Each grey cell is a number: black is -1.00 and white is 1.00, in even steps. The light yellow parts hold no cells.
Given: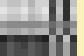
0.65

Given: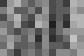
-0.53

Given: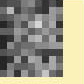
-0.48

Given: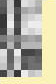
-0.23

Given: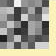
-0.07

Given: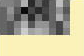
0.02
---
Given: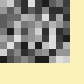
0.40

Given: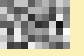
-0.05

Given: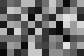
-0.49

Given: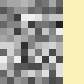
0.17

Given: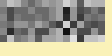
0.17

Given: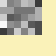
0.71

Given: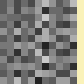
-0.29
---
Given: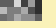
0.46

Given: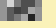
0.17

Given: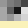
0.31

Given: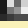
-0.80

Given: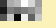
-0.82

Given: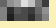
0.02

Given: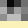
0.38

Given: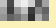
0.26

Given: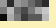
-0.06

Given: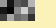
-0.83
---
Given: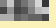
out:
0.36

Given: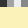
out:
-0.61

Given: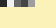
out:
-0.69

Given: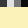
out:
-0.57

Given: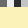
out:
-0.18

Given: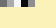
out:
-0.13
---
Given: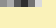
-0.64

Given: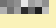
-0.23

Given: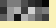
0.09

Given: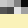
-0.46

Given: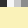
0.94

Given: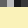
0.48

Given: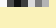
0.72

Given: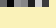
-0.76

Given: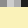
0.61
